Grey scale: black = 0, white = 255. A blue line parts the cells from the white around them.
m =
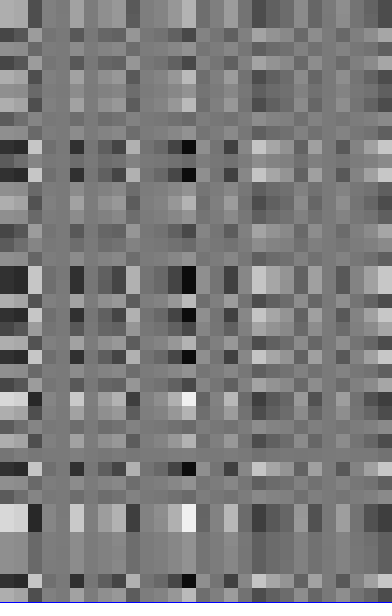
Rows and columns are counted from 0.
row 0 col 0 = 174
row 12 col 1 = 42
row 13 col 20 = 112
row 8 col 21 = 112
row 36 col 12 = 176
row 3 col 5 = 140
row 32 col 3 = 122
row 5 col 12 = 151
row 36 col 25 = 115
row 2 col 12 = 97
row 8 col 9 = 130
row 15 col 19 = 107
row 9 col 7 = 131
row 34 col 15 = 124
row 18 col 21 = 129
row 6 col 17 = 119
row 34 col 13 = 146
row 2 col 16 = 96
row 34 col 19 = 107
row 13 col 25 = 119
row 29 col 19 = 96
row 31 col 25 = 116
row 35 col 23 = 122
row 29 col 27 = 76
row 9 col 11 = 127
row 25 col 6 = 118
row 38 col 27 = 95
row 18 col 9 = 109
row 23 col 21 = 105
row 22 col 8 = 69
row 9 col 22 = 113
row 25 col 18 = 197
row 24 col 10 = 126
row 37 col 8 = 178
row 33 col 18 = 197
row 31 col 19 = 96
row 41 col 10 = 115
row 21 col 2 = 82
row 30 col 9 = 130

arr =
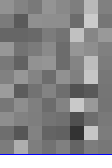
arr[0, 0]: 146
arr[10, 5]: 100
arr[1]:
[123, 90, 144, 142, 142, 108, 203, 118]
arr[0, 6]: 185
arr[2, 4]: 115
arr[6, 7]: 117
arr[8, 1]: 130
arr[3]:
[151, 115, 123, 138, 108, 150, 142, 128]
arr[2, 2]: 105
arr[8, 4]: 112
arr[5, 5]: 128
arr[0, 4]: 137
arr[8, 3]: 116
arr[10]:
[124, 174, 126, 114, 128, 100, 125, 119]
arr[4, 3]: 149
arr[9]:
[110, 86, 130, 100, 97, 51, 198, 124]
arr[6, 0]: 156
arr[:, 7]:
[128, 118, 153, 128, 124, 119, 117, 116, 121, 124, 119]
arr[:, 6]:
[185, 203, 134, 142, 189, 198, 89, 153, 109, 198, 125]
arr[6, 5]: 81
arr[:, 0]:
[146, 123, 102, 151, 121, 129, 156, 119, 142, 110, 124]

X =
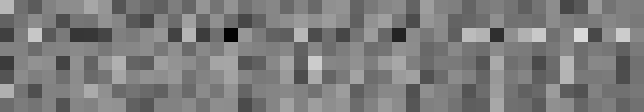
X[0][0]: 184
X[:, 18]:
[128, 98, 123, 130, 96, 121, 129, 104]
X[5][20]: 155
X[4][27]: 154
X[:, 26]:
[121, 146, 156, 110, 126, 109, 118, 130]
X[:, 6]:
[167, 116, 55, 134, 99, 106, 171, 130]
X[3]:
[130, 130, 108, 130, 132, 138, 134, 120, 134, 135, 141, 120, 143, 106, 137, 124, 154, 134, 130, 126, 135, 97, 135, 109, 125, 141, 110, 116, 145, 141, 104, 112, 137, 118, 111, 139, 125, 123, 108, 120, 137, 110, 123, 118, 97, 122]
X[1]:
[98, 117, 140, 126, 77, 118, 116, 146, 134, 88, 71, 135, 109, 160, 104, 144, 109, 71, 98, 134, 143, 155, 143, 156, 140, 96, 146, 160, 119, 76, 150, 140, 99, 103, 110, 144, 113, 114, 110, 140, 125, 118, 123, 135, 128, 121]
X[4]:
[59, 132, 146, 142, 67, 145, 99, 150, 177, 100, 94, 158, 147, 141, 124, 165, 166, 84, 96, 136, 164, 94, 204, 134, 132, 145, 126, 154, 168, 127, 107, 123, 122, 113, 85, 170, 111, 119, 74, 108, 182, 110, 136, 135, 75, 113]
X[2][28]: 35
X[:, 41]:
[89, 118, 217, 110, 110, 121, 82, 102]
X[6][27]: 136
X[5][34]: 101
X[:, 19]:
[135, 134, 98, 126, 136, 123, 133, 133]
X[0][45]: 126
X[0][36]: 116
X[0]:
[184, 111, 91, 130, 140, 141, 167, 150, 85, 120, 105, 96, 126, 102, 149, 116, 147, 113, 128, 135, 105, 131, 105, 144, 147, 100, 121, 134, 139, 99, 158, 130, 127, 100, 121, 127, 116, 95, 116, 141, 71, 89, 153, 115, 128, 126]
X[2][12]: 66
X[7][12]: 130
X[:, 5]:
[141, 118, 54, 138, 145, 140, 142, 134]
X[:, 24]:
[147, 140, 70, 125, 132, 122, 157, 148]
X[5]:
[84, 140, 127, 133, 111, 140, 106, 117, 166, 133, 146, 142, 151, 115, 131, 139, 163, 133, 121, 123, 155, 77, 171, 101, 122, 163, 109, 117, 155, 161, 81, 108, 140, 129, 101, 152, 122, 133, 95, 105, 180, 121, 121, 123, 77, 115]
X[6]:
[176, 116, 79, 130, 129, 142, 171, 144, 106, 116, 106, 97, 128, 106, 139, 119, 147, 101, 129, 133, 136, 130, 114, 139, 157, 95, 118, 136, 136, 81, 143, 129, 123, 84, 109, 157, 115, 97, 105, 156, 92, 82, 130, 113, 113, 120]
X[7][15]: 142
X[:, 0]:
[184, 98, 64, 130, 59, 84, 176, 108]

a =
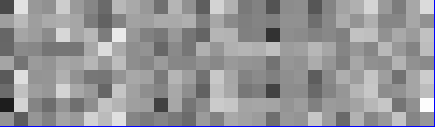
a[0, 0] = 73
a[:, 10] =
[152, 159, 129, 147, 134, 162, 142, 157, 123]
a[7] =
[29, 211, 132, 109, 147, 111, 142, 195, 180, 159, 157, 65, 167, 117, 139, 203, 198, 164, 166, 164, 148, 157, 128, 155, 152, 163, 183, 198, 116, 144, 253]
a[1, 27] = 134
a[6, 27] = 141
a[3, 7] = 220
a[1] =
[158, 185, 158, 170, 174, 166, 124, 98, 130, 162, 159, 170, 169, 175, 126, 167, 138, 127, 132, 127, 145, 145, 110, 137, 172, 148, 175, 134, 134, 167, 145]
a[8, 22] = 199
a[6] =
[108, 192, 158, 151, 212, 167, 153, 102, 197, 161, 142, 132, 168, 142, 97, 191, 168, 119, 126, 66, 141, 140, 105, 132, 150, 181, 199, 141, 146, 165, 189]
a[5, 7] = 118
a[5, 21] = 148
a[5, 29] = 165
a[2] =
[102, 165, 157, 139, 215, 166, 183, 124, 234, 152, 129, 120, 153, 118, 100, 181, 179, 128, 130, 50, 142, 139, 130, 136, 128, 194, 191, 145, 169, 155, 193]
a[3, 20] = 156
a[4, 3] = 148
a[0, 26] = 212
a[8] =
[148, 93, 150, 130, 164, 153, 210, 187, 224, 133, 123, 133, 121, 107, 155, 130, 169, 162, 156, 110, 152, 148, 199, 157, 105, 178, 134, 153, 196, 133, 151]
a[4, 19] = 114
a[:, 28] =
[124, 134, 169, 152, 179, 114, 146, 116, 196]
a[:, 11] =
[112, 170, 120, 103, 155, 122, 132, 65, 133]
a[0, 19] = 83
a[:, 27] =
[154, 134, 145, 185, 141, 158, 141, 198, 153]
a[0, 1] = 226
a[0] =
[73, 226, 152, 145, 205, 154, 134, 106, 184, 169, 152, 112, 181, 145, 94, 211, 177, 121, 130, 83, 140, 142, 86, 132, 163, 176, 212, 154, 124, 167, 219]
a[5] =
[90, 222, 148, 149, 176, 146, 119, 118, 148, 168, 162, 122, 181, 158, 114, 200, 166, 131, 139, 128, 143, 148, 93, 138, 174, 157, 196, 158, 114, 165, 204]

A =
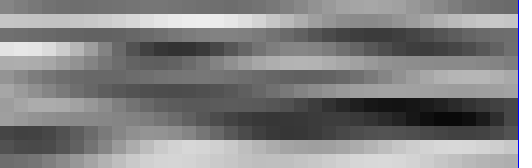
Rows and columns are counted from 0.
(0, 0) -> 133
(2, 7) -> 98
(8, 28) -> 35
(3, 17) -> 101
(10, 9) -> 172
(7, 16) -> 92
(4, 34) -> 135
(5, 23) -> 99
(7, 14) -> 89
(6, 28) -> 162
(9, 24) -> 72
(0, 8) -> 114
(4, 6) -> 132
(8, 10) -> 125
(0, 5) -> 110
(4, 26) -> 153
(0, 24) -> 162
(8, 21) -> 56
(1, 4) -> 194
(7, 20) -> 81
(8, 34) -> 27
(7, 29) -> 22
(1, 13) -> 236
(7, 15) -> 91
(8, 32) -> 9
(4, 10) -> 95
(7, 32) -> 42
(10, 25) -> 172
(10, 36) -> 199
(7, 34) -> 58
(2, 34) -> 106
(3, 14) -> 58
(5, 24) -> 104
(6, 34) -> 158
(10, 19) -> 172
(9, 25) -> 77
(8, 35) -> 46
